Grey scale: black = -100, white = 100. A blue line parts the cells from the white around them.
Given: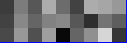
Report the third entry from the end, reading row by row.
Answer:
13
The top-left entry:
-53
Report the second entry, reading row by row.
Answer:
-3
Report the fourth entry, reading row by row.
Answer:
35
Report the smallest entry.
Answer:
-93
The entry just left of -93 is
25
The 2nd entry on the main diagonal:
7
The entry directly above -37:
-21

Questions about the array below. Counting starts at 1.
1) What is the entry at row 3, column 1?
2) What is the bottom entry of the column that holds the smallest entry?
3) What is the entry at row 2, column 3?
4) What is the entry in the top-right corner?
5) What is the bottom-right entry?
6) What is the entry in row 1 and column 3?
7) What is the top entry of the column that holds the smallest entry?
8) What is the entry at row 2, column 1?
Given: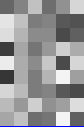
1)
73
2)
30
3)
-3
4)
68
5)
-25
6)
51
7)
-20
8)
79

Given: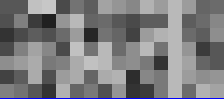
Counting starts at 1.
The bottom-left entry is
0
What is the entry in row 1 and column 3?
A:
51
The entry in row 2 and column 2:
0
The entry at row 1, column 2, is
-32
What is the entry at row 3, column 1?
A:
-60
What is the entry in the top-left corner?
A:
-32
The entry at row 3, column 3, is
-27
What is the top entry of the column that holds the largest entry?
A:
56
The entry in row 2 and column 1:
-37
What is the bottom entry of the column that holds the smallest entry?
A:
-60
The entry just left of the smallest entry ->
-54
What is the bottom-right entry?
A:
28
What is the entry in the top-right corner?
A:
-16
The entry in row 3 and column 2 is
-42
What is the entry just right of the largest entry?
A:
-42

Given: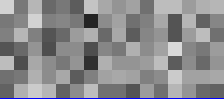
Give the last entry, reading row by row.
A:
-23
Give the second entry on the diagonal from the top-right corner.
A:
-23
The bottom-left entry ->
-23
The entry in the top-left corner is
65
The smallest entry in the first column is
-34
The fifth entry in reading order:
-6
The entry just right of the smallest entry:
10
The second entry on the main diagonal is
5
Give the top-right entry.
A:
43
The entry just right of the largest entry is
5
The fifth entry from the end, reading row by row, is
-12
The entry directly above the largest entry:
-34
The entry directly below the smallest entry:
38
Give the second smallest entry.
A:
-62
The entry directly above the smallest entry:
54
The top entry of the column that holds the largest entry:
48
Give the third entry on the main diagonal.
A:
0
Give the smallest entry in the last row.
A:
-34
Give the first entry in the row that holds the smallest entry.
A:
-6
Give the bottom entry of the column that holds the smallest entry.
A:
48
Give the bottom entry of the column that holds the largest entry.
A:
43
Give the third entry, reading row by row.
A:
43
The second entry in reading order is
-6
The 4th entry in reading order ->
-18

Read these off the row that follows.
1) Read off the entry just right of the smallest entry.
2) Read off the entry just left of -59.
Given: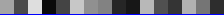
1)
-47
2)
-37

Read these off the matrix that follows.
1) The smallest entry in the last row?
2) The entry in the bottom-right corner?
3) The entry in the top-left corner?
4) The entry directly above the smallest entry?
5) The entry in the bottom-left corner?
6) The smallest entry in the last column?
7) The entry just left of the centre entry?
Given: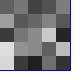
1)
-76
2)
-60
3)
-25
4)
8
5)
69
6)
-71
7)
-7

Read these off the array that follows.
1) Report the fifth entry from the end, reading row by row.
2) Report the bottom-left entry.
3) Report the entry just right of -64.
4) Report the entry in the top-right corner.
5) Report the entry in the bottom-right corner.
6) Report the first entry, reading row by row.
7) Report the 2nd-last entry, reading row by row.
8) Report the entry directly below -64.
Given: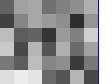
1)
79
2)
73
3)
16
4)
37
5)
-43
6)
-22
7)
42
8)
0
